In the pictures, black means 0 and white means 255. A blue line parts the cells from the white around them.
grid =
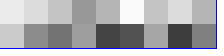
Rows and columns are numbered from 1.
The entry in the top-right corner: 181
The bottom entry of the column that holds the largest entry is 81
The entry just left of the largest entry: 181
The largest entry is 249
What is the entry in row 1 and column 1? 234

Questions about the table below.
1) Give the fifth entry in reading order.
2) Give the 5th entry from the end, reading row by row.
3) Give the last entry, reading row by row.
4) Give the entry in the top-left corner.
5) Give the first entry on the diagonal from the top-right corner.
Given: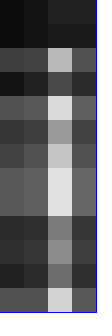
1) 11
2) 48
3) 88
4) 11
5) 34

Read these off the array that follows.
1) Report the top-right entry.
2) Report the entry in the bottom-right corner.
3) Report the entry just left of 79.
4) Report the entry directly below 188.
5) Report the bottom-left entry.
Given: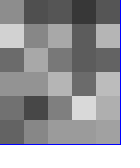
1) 85
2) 161
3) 141
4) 175
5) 99

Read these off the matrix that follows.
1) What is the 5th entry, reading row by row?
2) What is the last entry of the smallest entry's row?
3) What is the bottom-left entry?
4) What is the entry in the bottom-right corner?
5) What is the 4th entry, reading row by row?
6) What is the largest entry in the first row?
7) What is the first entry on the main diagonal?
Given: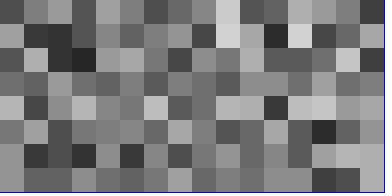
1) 160
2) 63
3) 148
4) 175
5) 84
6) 203
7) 78
